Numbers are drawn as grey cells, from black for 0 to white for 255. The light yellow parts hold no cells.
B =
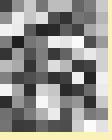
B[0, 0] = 64
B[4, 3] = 126
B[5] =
[188, 169, 52, 130, 220, 184, 57, 68, 209]
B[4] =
[52, 157, 80, 126, 57, 100, 197, 232, 209]
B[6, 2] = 80
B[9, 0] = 112
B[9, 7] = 121
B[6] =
[129, 67, 80, 96, 50, 63, 238, 37, 240]
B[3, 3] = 131
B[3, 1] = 30
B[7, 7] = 108
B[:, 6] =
[102, 117, 66, 250, 197, 57, 238, 60, 150, 194, 206]
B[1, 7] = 109
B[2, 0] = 242
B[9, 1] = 81
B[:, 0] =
[64, 144, 242, 126, 52, 188, 129, 244, 45, 112, 116]
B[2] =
[242, 234, 89, 37, 42, 94, 66, 166, 199]
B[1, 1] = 237
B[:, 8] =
[201, 182, 199, 154, 209, 209, 240, 235, 200, 135, 226]
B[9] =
[112, 81, 124, 177, 235, 80, 194, 121, 135]

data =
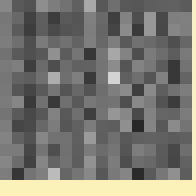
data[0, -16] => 135
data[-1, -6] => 133
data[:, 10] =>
[89, 130, 139, 89, 131, 85, 96, 139, 79, 135, 143, 89, 85, 78, 133]
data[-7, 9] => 115
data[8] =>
[123, 134, 58, 113, 57, 112, 89, 120, 113, 115, 79, 137, 124, 83, 60, 113]
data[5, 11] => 131
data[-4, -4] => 98
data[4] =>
[114, 90, 80, 88, 144, 92, 117, 55, 118, 167, 131, 78, 123, 109, 93, 122]
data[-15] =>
[135, 89, 83, 142, 125, 114, 96, 168, 88, 111, 89, 87, 94, 96, 97, 91]
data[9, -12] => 130
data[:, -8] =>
[88, 105, 102, 104, 118, 116, 117, 110, 113, 116, 96, 95, 108, 98, 87]
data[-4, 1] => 97
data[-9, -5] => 111
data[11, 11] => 96
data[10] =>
[125, 70, 74, 104, 124, 86, 97, 124, 96, 94, 143, 40, 133, 88, 139, 116]
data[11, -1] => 96
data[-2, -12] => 100
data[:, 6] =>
[96, 85, 87, 99, 117, 97, 127, 104, 89, 111, 97, 96, 94, 93, 117]
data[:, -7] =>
[111, 63, 69, 126, 167, 140, 211, 126, 115, 150, 94, 112, 117, 124, 121]
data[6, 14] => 56
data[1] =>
[119, 104, 66, 95, 61, 90, 85, 128, 105, 63, 130, 78, 151, 73, 127, 128]
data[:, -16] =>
[135, 119, 122, 125, 114, 122, 118, 120, 123, 116, 125, 131, 123, 134, 125]
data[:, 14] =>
[97, 127, 134, 79, 93, 56, 56, 113, 60, 100, 139, 92, 72, 71, 144]
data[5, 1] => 127
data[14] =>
[125, 54, 116, 127, 187, 102, 117, 136, 87, 121, 133, 42, 90, 119, 144, 93]
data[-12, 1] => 111
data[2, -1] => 127

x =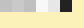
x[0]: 193
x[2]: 192
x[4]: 231

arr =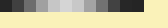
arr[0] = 38
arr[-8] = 198
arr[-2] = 39
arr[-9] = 160

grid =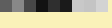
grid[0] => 94
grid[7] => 196
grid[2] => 71

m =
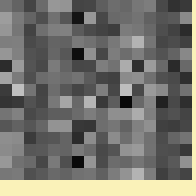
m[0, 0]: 117
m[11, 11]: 136
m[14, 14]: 81
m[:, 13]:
[73, 84, 78, 70, 83, 105, 80, 138, 33, 73, 64, 76, 79, 76, 63]
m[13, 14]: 89
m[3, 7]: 113
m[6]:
[163, 123, 79, 108, 114, 108, 115, 91, 69, 65, 139, 143, 112, 80, 74, 46]
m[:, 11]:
[119, 115, 119, 179, 126, 47, 143, 72, 104, 172, 129, 136, 154, 117, 179]
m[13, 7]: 149
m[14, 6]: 113
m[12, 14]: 77
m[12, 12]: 114
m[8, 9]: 93
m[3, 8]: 99
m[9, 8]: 109
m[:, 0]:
[117, 157, 150, 126, 150, 44, 163, 59, 52, 116, 86, 142, 139, 152, 119]
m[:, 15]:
[57, 138, 43, 65, 136, 105, 46, 113, 46, 68, 70, 116, 56, 145, 68]
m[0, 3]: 107
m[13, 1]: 113
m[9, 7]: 125
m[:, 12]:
[125, 97, 104, 117, 99, 156, 112, 154, 132, 127, 144, 113, 114, 102, 125]
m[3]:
[126, 127, 74, 82, 100, 98, 121, 113, 99, 120, 143, 179, 117, 70, 76, 65]
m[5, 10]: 172
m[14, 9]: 124
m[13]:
[152, 113, 106, 71, 122, 79, 10, 149, 75, 108, 103, 117, 102, 76, 89, 145]
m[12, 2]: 87
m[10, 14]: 61
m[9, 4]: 94
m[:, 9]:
[109, 105, 61, 120, 125, 114, 65, 71, 93, 143, 118, 140, 84, 108, 124]
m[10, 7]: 54

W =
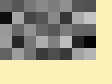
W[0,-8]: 106
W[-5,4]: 124
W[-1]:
[98, 158, 114, 59, 78, 57, 162, 180]
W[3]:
[157, 39, 120, 174, 128, 189, 36, 5]
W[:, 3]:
[138, 85, 104, 174, 59]
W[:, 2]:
[120, 70, 145, 120, 114]
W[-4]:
[14, 165, 70, 85, 136, 53, 170, 195]
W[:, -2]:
[85, 170, 102, 36, 162]
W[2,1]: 103
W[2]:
[152, 103, 145, 104, 88, 125, 102, 100]
